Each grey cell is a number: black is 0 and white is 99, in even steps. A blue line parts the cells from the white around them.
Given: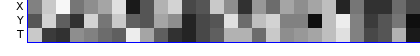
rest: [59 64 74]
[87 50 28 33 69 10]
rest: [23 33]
[46  6]
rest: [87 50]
[28 33 69 10]
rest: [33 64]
[55 14 28 33 87 42 74 82 50 50  6 74 92 50 23 33 46  6]
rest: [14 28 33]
[87 42 74 82 50 50  6 74 92 50 23 33 46  6]
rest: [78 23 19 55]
[50 42 37 92 64 37 19 14 28 37 69 69 42 78 55 59 64 74 87 50 28 33 69 10]
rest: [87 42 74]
[82 50 50  6 74 92 50 23 33 46  6]

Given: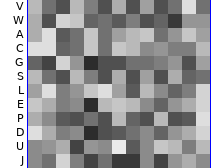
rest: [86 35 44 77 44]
[62 72 77 44 58 77 62]
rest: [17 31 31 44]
[44 49 58 31 62]
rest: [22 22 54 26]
[58 67 54]
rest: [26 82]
[58 17 31 31 44 44 49 58 31 62]

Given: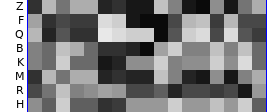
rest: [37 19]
[23 59 59 59 80 59 59 75 59 80 37]
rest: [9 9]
[75 50  9  4 55  9 45 67]
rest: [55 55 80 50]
[55 55 80 55 85 41]
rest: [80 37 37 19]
[23 59 59 59 80 59 59 75 59 80 37]
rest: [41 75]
[67 41 19 19 14  4 63 80 50 50 75 50 75 41]
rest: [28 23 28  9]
[59]

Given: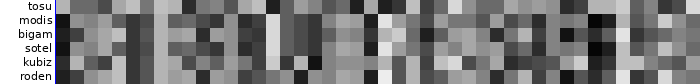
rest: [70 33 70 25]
[74 84 29 46 65 17 25 29 33 61 79 12 21 74 74 51 41 33 61]
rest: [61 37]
[21 29 70 37 41 29 21 56 17 25 84 37 29 21 51 65 61 12 88 61 46 29 61 46
 46 33 61 29 41 17 51 46 51  2 12 70 33 46 79 56 41]
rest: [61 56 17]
[25 70 70 79 37 51 21 29 84]
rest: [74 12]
[37 61 51 33 41 12 65 12 21 74 25 41 84 56 41 41 65 56 61 56 17 25 70 70
 79 37 51 21 29 84]
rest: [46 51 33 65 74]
[12 37 61 51 33 41 12 65 12 21 74 25 41 84 56 41 41 65 56 61 56 17 25 70
 70 79 37 51 21 29 84]
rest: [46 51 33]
[65 74 12 37 61 51 33 41 12 65 12 21 74 25 41 84 56 41 41 65 56 61 56 17
 25 70 70 79 37 51 21 29 84]

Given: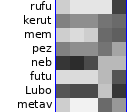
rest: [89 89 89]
[25]
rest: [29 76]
[21]
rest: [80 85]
[80 41 37]

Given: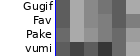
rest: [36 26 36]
[21 41 66]
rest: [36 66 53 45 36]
[66]
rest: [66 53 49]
[36 49]
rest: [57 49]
[41 61]
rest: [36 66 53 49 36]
[49]
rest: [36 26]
[36 21 41 66]
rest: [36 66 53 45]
[36 66]

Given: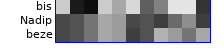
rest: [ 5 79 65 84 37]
[50 89 89 20]
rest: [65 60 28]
[32 24 41 55 24]
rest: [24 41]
[55 24]

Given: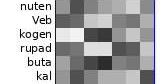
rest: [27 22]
[58 77 58]
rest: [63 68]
[81 54]

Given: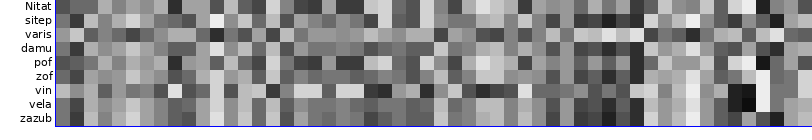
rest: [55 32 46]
[32 77 82 51 73 92 55 68 13  9 92 46 46 82]
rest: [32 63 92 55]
[77 41 73 32 63 51 41 55 46 27 82 37 32 82 55 46 46 68 73 51 77 51 27 59
 23 27 13 27 18 82 55 73 92 55 37 23 55 37 13 63 73]
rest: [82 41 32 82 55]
[27 68 87 77 68 27 63 51 59 37 59 37 59 18 41 77 59 59 77 32 82 92  9 41
 63 32]
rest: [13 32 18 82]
[59 73 92 59 37 27 63 32 13 63 73]
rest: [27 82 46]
[27 23 59 23 23 73 82 41 32 82 55 27 68 87 77 68 27 63 51 59 37 59 37 59
 18 41 77 59 59 77 32 82 92  9 41 63 32]
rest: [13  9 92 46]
[46 82]
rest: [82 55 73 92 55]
[37 23 55 37 13 63 73]

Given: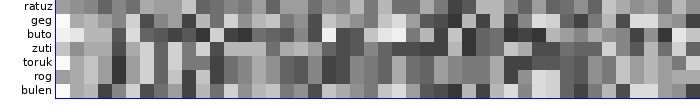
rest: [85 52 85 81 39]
[26 47 71 30 85 85 61 56 26]
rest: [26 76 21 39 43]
[21 26 21 71 61 52 66 56 52 26 56 21 89 76]
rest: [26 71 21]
[39 43 76 66 30 30 43 39 39 81 52 34 71 43 81 39]
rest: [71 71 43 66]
[71 61 39 30 34 52 39 30 30 26 26 71 21 39 43 76 66 30 30 43 39 39 81 52
 34 71 43 81 39]
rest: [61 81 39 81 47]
[47 26 43 52 66 56 39 34 52 26 30 52 47 39 66 43 39 61 52 47 47 66 26 26
 34 34 39 34 56 47 76 61 71 61 47 81]
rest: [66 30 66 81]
[39 81 47 81 30 71 71 71 43 66 71 61 39 30 34 52 39 30 30 26 26 71 21 39
 43 76 66 30 30 43 39 39 81 52 34 71 43 81 39]

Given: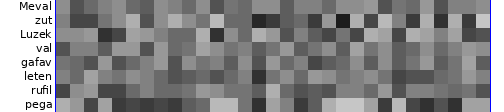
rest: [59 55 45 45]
[36 68 41 32 36 32 50 50 41 59 32 50 50 45 41 45 32]
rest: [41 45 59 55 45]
[45 36 68 41 32 36 32 50 50 41 59 32 50 50 45 41 45 32]
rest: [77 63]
[23 72 27 19 32 19 63 63]
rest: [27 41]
[50 41 41 45 59 55 45 45 36 68 41 32 36 32 50 50 41 59 32 50 50 45 41 45
 32]
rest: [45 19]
[63 50 23 36 68 77 77 63 23 72 27 19 32 19 63 63]
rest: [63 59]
[50 41 41 68 19 55 41 68 59 32 50 36 27 45 27 68 63 27 68 63 50 63 27 32]

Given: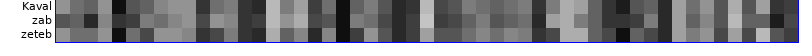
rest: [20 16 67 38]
[52 16 52  6 24 57 33 16 24 62 33 33 43 52 43 52 48 20 28 67 67 38 28  6
 38 28 16 62 48 57 28 62 28 72 33 24]
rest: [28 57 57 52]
[20 28 48 20 16 67 38 52 16 52  6 24 57 33 16 24 62 33 33 43 52 43 52 48
 20 28 67 67 38 28  6 38 28 16 62 48 57 28 62 28 72 33 24]
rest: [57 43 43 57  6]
[43 28 57 57 52 20 28 48 20 16 67 38 52 16 52  6 24 57 33 16 24 62 33 33
 43 52 43 52 48 20 28 67 67 38 28  6 38 28 16 62 48 57 28 62 28 72 33 24]
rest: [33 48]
[43 38 43 48 20 48 67 62 38 20 11 33 38 16 62 43 57 33 67 33 62 20 24]

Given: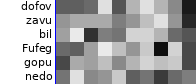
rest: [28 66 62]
[74 53 70 82 74 78 28]
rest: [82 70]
[41 33]
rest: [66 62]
[74 53 70 82 74 78 28]
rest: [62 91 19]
[49 45 82 82 70 41 33]

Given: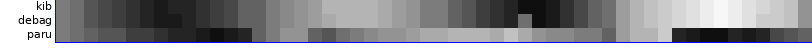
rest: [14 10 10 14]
[19 24 28 38 38 48 53 57 61 66 70 70 70 66 61 57 48 48 38 33 24 19 14 43
  6 10 19 28 38 43 61 70 75 79 83 87 92 96 92 87 79 79 75 57]
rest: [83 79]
[75 57]
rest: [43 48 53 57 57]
[61 66 66 70 70 70 66 75 66 57 53 53 48 48 38 61 70 70 79 14 10  6  6 14
 10 14 28 33 38]
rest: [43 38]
[33 33 24 24 19 14 14 10  6 10 14 38 48 57 57 38 33 43 48 53 57 57 61 66
 66 70 70 70 66 75 66 57 53 53 48 48 38 61 70 70 79 14 10  6  6 14 10 14
 28 33 38]
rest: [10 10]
[14 19 24 28 38 38 48 53 57 61 66 70 70 70 66 61 57 48 48 38 33 24 19 14
 43  6 10 19 28 38 43 61 70 75 79 83 87 92 96 92 87 79 79 75 57]
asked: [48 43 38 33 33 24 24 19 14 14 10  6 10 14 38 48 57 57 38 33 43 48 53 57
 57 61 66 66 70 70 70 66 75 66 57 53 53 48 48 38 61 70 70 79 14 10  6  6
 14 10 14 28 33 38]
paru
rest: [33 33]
[24 24 19 14 14 10  6 10 14 38 48 57 57 38 33 43 48 53 57 57 61 66 66 70
 70 70 66 75 66 57 53 53 48 48 38 61 70 70 79 14 10  6  6 14 10 14 28 33
 38]

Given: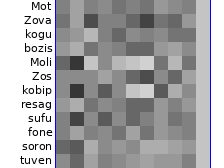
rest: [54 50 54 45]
[45 76]
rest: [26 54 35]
[54 40 50 59 45 50 76]
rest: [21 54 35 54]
[76 81 35 67 54 76]
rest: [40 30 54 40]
[63 76]

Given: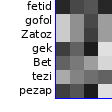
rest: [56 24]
[61]
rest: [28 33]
[15]
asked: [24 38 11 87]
gek
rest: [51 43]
[38]

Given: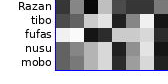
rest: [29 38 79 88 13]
[52 93  8]
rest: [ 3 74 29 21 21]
[47]

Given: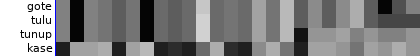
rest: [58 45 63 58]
[67 58]
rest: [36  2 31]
[50]
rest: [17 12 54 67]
[45 12 63 63 58 45 63 58 67 58]

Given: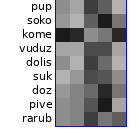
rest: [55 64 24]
[37 69]
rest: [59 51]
[41 15 46]
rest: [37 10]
[46]

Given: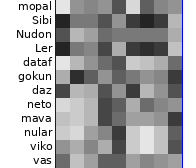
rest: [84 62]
[52 23 79 89 75 37]
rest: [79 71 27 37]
[67 42 52 57]
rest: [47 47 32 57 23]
[14 23 71]
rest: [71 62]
[42 47 47 47 47 67]
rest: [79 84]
[62 52 23 79 89 75 37]

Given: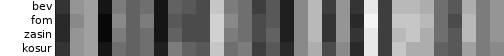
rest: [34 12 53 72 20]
[58 16 95 24 77 77 72 43 29 72 48 58]
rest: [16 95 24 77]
[77 72 43 29 72 48 58]
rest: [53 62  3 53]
[38 48  8 34 29 29 81 53 43 29 34 12 53 72 20 58 16 95 24 77 77 72 43 29
 72 48 58]
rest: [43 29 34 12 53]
[72 20 58 16 95 24 77 77 72 43 29 72 48 58]

